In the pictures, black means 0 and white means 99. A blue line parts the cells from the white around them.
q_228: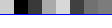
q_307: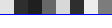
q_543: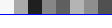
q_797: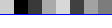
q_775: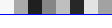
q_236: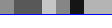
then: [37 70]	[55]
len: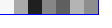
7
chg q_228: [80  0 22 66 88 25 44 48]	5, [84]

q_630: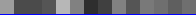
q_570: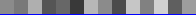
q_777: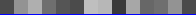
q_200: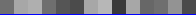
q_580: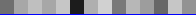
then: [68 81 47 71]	[61]
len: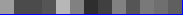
13
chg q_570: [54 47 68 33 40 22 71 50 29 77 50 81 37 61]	8, [54]
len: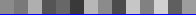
14
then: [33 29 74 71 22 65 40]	[43]
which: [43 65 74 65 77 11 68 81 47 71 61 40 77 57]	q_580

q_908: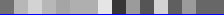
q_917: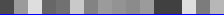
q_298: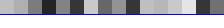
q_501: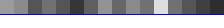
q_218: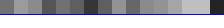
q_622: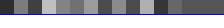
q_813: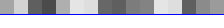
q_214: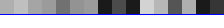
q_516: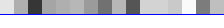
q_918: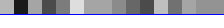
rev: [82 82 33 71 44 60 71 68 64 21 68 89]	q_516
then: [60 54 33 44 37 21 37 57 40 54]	[57]

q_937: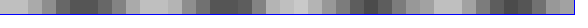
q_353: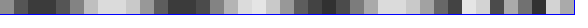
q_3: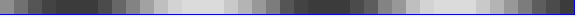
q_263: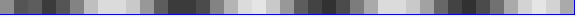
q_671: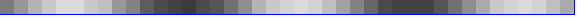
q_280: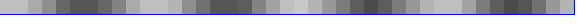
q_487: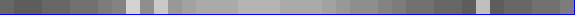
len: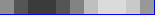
11
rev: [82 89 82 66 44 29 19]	q_263
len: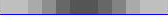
12
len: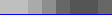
8
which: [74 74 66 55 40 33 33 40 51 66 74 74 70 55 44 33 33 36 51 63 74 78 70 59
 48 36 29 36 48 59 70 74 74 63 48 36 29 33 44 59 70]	q_280

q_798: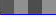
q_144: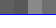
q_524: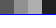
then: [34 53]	[43]
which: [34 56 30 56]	q_798
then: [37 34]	[53]
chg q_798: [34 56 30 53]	4, [56]
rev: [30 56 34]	q_798

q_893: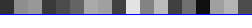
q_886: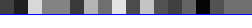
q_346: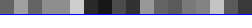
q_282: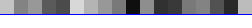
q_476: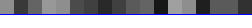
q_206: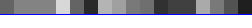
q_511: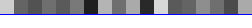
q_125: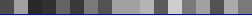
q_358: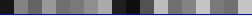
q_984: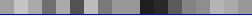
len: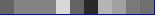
11
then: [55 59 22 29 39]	[66]
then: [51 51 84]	[39]
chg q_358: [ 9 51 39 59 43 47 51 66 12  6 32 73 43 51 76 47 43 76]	7, [55]
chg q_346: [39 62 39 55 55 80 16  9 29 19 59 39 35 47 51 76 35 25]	18, [22]
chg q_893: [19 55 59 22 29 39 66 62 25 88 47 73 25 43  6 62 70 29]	11, [51]

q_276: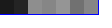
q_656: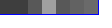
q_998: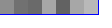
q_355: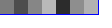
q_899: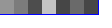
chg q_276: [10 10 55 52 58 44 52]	2, [14]
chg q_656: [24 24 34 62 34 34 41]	6, [38]
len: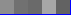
5
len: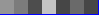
7
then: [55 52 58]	[44]
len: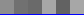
6
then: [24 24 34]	[62]

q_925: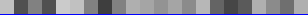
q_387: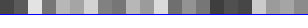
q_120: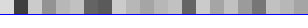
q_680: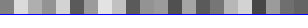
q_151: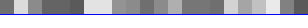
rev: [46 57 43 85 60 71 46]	q_387
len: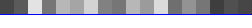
18
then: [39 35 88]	[88]
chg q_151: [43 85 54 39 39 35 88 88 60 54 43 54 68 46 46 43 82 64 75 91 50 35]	9, [57]

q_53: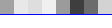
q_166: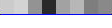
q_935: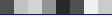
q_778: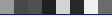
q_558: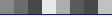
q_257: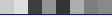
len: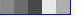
5
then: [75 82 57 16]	[31]
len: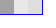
3
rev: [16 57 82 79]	q_166

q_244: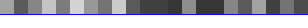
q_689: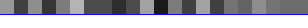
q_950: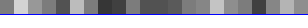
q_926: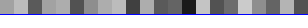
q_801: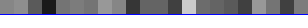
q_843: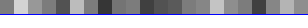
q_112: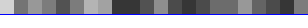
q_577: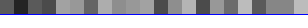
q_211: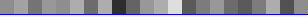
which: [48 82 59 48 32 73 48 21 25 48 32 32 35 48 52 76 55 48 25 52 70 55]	q_950
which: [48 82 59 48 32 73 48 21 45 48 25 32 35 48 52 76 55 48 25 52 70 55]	q_843
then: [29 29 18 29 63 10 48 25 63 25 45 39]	[55]

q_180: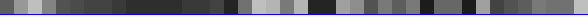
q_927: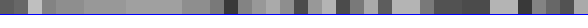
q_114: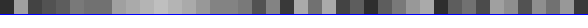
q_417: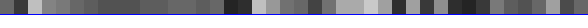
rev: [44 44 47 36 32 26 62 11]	q_180
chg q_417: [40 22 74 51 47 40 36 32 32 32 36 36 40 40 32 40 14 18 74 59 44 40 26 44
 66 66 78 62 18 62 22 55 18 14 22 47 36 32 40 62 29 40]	15, [36]
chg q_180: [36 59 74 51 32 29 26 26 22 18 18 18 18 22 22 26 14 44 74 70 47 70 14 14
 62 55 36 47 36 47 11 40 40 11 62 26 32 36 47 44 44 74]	27, [32]
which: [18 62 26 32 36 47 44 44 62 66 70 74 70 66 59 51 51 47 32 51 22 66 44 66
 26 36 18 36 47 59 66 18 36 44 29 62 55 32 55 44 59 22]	q_114
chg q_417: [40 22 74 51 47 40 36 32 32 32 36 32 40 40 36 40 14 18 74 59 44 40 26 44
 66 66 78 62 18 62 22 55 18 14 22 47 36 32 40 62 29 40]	12, [36]
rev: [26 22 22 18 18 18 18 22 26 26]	q_180
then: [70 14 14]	[62]

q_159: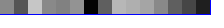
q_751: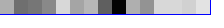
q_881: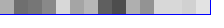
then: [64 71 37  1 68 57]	[84]
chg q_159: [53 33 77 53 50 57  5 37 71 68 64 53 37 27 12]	7, [1]

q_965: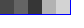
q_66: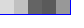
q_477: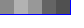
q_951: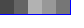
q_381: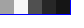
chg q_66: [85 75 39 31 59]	4, [35]
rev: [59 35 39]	q_66
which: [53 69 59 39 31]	q_477
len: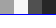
4
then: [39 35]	[59]
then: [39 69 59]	[46]
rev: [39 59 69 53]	q_477

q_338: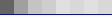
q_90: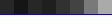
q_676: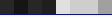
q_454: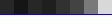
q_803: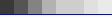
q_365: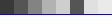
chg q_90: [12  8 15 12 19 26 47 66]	1, [15]
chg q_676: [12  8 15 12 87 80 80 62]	1, [15]
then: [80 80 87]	[91]
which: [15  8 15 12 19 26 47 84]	q_454
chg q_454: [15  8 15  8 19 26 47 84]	4, [12]
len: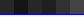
6
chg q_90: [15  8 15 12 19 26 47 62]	8, [66]

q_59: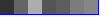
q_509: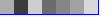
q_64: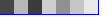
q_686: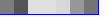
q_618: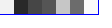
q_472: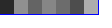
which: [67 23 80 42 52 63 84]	q_509
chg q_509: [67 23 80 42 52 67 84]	6, [63]

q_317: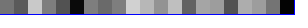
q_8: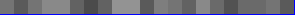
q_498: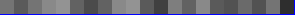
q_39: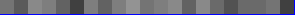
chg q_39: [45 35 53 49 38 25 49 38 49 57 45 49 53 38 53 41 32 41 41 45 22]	21, [25]
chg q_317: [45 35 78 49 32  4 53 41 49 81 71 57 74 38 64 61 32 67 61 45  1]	7, [49]
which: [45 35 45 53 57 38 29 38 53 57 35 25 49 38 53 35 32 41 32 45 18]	q_498
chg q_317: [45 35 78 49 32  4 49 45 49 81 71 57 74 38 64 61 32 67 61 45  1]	8, [41]
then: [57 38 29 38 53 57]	[35]

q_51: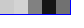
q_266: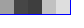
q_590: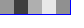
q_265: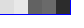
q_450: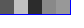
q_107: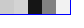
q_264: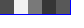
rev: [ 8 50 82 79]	q_51
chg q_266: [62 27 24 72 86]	4, [75]
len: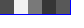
5

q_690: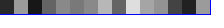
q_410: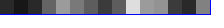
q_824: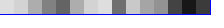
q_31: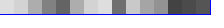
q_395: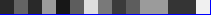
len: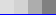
4
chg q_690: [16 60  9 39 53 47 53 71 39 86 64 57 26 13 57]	15, [60]
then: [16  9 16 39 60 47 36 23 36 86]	[60]
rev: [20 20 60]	q_395
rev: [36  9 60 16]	q_395

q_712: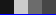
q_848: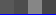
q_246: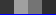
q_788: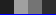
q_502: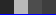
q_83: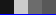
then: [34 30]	[52]
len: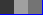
3
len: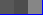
3
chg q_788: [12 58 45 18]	2, [62]
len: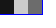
3

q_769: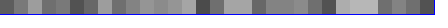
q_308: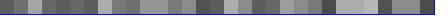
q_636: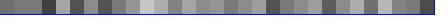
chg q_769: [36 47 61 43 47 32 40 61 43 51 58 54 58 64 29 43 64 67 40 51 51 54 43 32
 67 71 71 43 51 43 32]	18, [64]
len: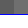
2
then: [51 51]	[54]
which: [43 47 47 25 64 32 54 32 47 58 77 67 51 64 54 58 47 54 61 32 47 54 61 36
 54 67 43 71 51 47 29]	q_636
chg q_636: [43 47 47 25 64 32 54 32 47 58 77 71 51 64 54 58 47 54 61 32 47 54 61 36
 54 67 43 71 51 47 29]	12, [67]

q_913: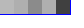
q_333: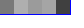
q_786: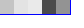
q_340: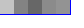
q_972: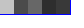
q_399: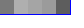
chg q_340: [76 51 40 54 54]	5, [57]
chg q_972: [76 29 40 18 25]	5, [22]
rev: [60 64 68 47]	q_399
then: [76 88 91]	[29]

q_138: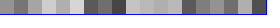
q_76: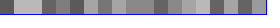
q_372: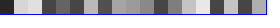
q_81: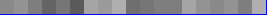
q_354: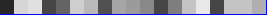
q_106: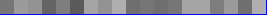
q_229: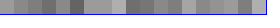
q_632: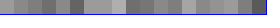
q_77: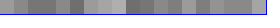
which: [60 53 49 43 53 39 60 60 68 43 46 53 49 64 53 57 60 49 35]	q_632

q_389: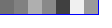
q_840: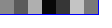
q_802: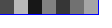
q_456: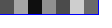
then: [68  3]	[21]
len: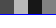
4
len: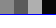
4

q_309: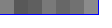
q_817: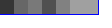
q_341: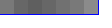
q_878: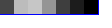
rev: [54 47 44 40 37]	q_341
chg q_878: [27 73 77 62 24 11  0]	4, [58]
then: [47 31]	[50]
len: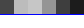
6
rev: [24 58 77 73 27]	q_878
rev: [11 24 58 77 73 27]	q_878

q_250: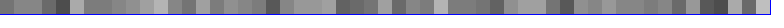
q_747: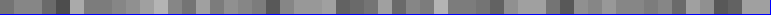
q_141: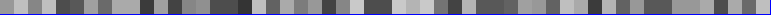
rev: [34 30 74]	q_141
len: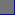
1
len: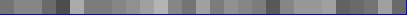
29
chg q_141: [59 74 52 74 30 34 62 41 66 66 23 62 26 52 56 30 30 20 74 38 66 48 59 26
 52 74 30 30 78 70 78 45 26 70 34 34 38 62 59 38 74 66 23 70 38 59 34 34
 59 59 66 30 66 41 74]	26, [78]

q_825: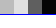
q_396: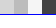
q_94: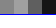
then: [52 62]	[37]
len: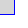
1
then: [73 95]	[26]
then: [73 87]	[37]

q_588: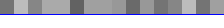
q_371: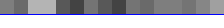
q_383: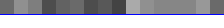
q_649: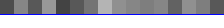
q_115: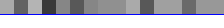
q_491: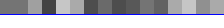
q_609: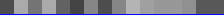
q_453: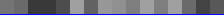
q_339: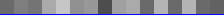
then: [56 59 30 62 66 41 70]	[41]
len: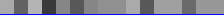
16
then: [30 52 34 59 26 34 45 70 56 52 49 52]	[38]
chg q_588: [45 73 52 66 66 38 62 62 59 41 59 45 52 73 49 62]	15, [45]
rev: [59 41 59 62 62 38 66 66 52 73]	q_588

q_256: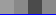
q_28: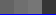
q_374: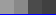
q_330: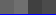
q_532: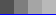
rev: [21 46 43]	q_28
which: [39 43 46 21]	q_28
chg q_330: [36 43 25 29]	1, [39]
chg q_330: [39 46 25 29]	2, [43]

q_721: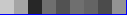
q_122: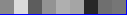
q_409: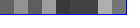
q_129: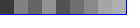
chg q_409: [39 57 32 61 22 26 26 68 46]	3, [36]
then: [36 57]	[68]
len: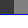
2
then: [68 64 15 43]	[46]
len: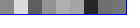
9

